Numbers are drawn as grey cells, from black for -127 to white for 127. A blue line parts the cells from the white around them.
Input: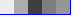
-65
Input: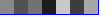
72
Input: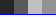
-37
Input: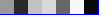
-25
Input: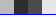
-81
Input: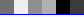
48
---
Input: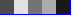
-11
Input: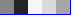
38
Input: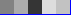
44
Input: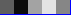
6
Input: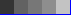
-8
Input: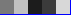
-6
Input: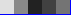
-11
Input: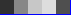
7
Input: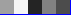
1
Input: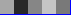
6
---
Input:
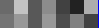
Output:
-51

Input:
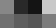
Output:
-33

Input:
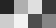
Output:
114

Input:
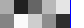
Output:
78

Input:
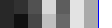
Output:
-23

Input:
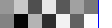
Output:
114

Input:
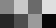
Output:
-49

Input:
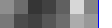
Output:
-19
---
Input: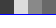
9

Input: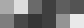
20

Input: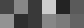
-4

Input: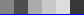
93

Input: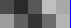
-19

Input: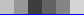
5

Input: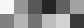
82

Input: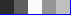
21
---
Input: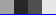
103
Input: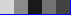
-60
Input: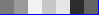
-27
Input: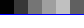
-31
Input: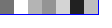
62
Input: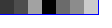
75
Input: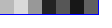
-31
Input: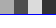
-77
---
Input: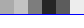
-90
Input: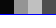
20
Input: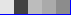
60
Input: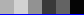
-70
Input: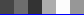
44
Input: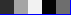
114
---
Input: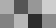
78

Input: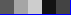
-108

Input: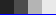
105

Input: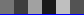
-101

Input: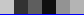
-112

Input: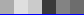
-69

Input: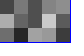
4
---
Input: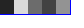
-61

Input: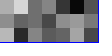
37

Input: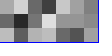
-44

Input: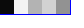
82

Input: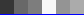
20

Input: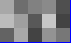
19

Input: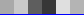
95
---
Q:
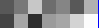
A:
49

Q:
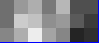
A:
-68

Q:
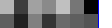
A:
-124

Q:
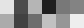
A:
3

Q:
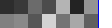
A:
20

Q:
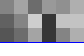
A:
67

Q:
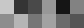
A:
2

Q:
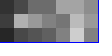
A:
25
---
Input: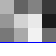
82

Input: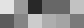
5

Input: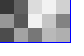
-39

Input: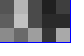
65

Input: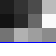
-86

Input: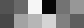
35

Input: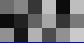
-93

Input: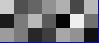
-4

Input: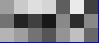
-92
